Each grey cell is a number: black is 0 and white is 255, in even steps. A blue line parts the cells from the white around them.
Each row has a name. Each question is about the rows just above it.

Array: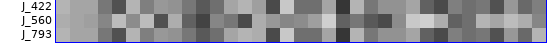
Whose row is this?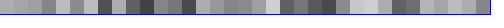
J_560
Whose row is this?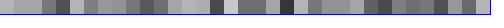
J_793

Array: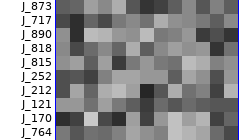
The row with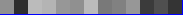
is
J_890
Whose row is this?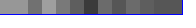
J_121
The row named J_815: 144 159 94 159 59 121 151 121 113 187 173 129 144
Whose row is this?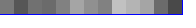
J_764
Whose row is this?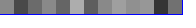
J_818
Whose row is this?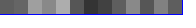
J_873

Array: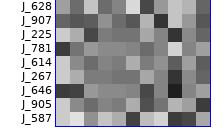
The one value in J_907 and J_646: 152
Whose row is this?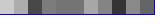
J_225

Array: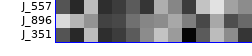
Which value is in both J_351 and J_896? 140
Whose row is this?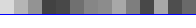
J_896
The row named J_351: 84 40 188 46 60 91 140 195 155 5 91 188 140 53
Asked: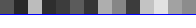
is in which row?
J_557

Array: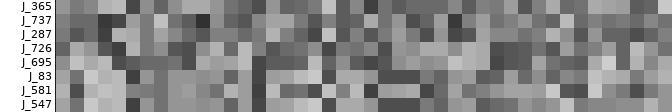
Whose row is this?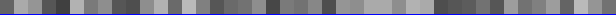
J_726
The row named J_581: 178 78 178 192 186 128 122 114 149 157 135 114 178 157 64 186 106 114 78 192 128 186 64 157 163 170 71 106 163 114 128 149 163 163 157 200 86 78 200 142 122 78 122 149
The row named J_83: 163 114 200 178 186 64 149 114 149 149 142 149 100 157 71 157 163 186 200 78 170 170 149 78 78 78 122 100 149 157 92 100 157 106 142 100 135 122 192 178 170 122 157 178

